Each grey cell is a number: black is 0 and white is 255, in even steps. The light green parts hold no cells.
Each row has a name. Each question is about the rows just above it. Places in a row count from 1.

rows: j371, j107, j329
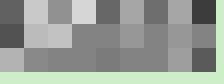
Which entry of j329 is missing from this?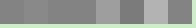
[90]
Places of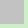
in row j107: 3
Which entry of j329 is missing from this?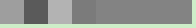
[137]
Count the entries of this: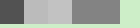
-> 5
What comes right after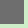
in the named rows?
[166]
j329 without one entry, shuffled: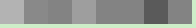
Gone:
[123]
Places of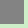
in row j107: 4 5 7 9

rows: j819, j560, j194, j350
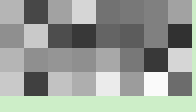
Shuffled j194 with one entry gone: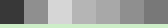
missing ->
[149]
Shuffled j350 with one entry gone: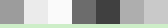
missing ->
[194]
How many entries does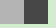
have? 2
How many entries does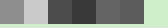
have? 6

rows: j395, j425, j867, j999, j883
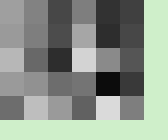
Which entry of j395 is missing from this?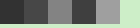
[125]
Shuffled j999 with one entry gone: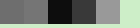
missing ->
[145]
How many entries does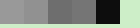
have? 5
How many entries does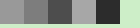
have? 5
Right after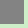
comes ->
[71]
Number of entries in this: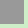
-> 1

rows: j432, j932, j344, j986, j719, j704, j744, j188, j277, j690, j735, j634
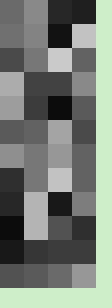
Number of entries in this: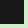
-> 1
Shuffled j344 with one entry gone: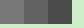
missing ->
[202]
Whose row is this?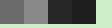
j432
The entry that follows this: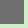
[131]
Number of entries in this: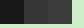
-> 3
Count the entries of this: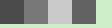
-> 4

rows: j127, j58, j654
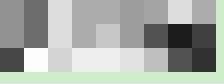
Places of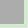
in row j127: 4 5 9
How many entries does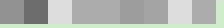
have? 9
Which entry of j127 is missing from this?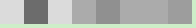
[164]
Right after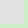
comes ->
[191]
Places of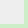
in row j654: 4 5

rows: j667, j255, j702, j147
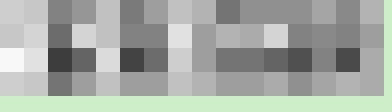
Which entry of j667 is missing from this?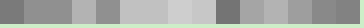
[150]
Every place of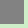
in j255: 6 7 13 15
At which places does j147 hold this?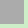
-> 12 16
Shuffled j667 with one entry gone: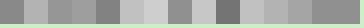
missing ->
[122]

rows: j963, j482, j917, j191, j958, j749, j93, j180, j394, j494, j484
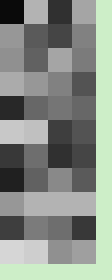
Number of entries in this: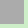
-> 1
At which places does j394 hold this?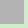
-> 2 3 4
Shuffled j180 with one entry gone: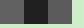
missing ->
[137]
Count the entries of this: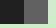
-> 2

